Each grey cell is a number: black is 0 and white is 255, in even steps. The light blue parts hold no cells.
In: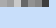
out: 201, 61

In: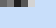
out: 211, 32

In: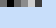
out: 207, 0

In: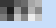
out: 236, 29

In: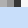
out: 247, 55

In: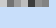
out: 203, 60
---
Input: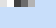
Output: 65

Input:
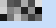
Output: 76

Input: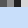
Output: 34

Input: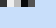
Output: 188

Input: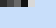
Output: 105

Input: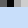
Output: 168

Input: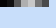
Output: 86

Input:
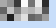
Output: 57
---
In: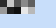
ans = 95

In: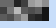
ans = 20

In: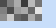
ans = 228

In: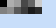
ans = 203

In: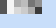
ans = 144

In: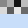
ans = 189

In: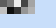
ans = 164

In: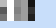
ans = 48

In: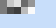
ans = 150

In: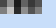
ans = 83
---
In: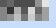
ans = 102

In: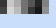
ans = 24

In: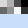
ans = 246

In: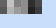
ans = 35

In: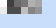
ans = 132

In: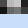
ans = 117

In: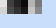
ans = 196

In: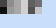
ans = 83

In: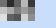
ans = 155

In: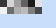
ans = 126
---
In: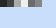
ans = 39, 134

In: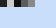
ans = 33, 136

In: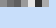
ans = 141, 170

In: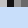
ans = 193, 106

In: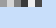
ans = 157, 73

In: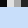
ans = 10, 37

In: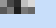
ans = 148, 103

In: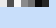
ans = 233, 37

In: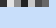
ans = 49, 103
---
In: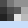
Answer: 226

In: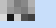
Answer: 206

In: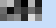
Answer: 139

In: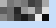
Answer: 51

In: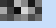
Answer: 120

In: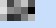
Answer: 58

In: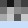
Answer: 88

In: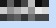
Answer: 95
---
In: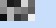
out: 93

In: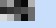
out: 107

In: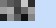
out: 160

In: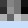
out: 5

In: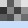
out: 146

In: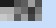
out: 118
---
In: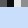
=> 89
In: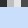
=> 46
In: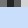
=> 116
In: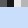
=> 90
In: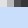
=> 226
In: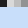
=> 30
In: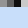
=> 148
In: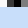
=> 248
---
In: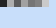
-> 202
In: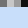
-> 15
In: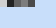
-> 74
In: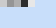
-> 231
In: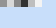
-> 243
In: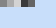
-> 100
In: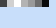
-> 10
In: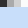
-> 251
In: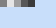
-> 58
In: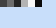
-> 11
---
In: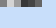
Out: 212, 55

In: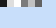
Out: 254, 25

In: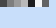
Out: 245, 29

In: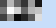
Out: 251, 10

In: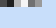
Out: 245, 32

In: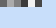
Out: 241, 58
